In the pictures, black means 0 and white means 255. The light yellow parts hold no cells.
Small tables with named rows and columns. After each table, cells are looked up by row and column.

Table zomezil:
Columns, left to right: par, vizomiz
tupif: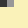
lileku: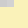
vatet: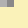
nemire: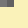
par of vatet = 177
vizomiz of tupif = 152
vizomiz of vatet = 137
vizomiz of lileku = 210
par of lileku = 205
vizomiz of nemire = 97
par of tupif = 53
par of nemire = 118

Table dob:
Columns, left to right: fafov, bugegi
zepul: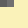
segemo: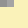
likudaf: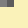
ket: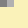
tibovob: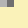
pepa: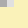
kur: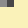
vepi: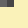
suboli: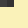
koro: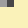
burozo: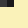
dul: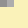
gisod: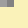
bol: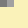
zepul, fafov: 94
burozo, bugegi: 25
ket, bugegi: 177
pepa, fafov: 172
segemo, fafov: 146
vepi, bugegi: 70
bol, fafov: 122
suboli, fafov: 63
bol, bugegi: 161
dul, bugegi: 173
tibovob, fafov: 180
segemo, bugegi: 164
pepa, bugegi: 224
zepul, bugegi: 112
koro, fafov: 158
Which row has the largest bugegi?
pepa

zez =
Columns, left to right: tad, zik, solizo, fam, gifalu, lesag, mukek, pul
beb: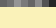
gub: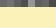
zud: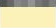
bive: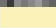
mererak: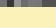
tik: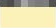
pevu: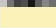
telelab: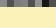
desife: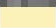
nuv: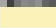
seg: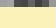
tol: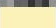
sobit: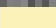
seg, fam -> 71
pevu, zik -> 115
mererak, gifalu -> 120
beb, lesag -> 141
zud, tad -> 84
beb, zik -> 113
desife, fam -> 98
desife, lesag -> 119
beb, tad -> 100
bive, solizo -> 140
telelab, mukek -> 23
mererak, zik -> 56
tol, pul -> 145
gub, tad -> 106
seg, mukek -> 86
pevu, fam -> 78
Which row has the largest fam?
tik

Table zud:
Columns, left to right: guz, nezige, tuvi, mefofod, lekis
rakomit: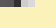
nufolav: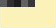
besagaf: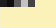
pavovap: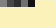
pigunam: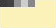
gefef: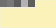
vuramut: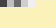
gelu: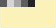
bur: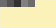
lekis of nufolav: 54
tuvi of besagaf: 91
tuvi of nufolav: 29
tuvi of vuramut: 106
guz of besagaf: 31
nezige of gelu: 213
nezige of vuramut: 191
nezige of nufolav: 47
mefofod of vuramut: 206
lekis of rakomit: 217
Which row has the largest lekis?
vuramut

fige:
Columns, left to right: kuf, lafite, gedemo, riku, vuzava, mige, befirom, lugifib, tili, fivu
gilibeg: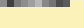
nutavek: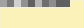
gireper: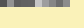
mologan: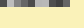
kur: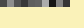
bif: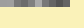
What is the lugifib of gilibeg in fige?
116
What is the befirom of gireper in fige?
158
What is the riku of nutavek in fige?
145
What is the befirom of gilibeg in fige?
136
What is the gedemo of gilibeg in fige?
123
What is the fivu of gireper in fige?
140
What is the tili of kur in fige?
130
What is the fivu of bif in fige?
100
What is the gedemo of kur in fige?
82
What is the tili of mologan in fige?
65
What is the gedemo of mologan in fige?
131
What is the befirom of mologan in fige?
184
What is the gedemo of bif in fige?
120
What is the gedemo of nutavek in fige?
208

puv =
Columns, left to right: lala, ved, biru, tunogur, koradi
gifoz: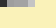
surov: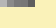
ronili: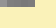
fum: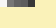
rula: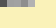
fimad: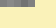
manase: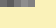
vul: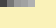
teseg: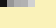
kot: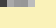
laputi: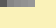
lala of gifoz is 47
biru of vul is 155
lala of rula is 82
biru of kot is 153
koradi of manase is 129
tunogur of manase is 142
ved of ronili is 127
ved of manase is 93
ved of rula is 160
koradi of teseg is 209
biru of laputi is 142
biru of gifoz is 163
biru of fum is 98
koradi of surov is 94
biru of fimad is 129

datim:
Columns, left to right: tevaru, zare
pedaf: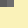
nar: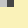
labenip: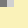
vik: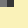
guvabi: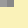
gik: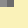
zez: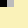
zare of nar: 70
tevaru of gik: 140
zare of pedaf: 110
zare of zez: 188
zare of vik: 54
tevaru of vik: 119
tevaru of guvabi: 155
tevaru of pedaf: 94
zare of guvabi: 136
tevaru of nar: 197
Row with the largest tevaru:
nar

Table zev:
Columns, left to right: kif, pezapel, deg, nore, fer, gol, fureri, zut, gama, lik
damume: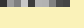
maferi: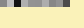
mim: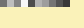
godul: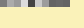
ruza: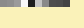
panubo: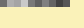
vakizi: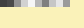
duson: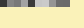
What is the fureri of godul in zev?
156
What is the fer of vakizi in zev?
246
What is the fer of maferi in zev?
147
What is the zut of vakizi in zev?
198
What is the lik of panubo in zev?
87
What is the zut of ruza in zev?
78
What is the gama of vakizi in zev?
230
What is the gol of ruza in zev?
196
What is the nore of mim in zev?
248

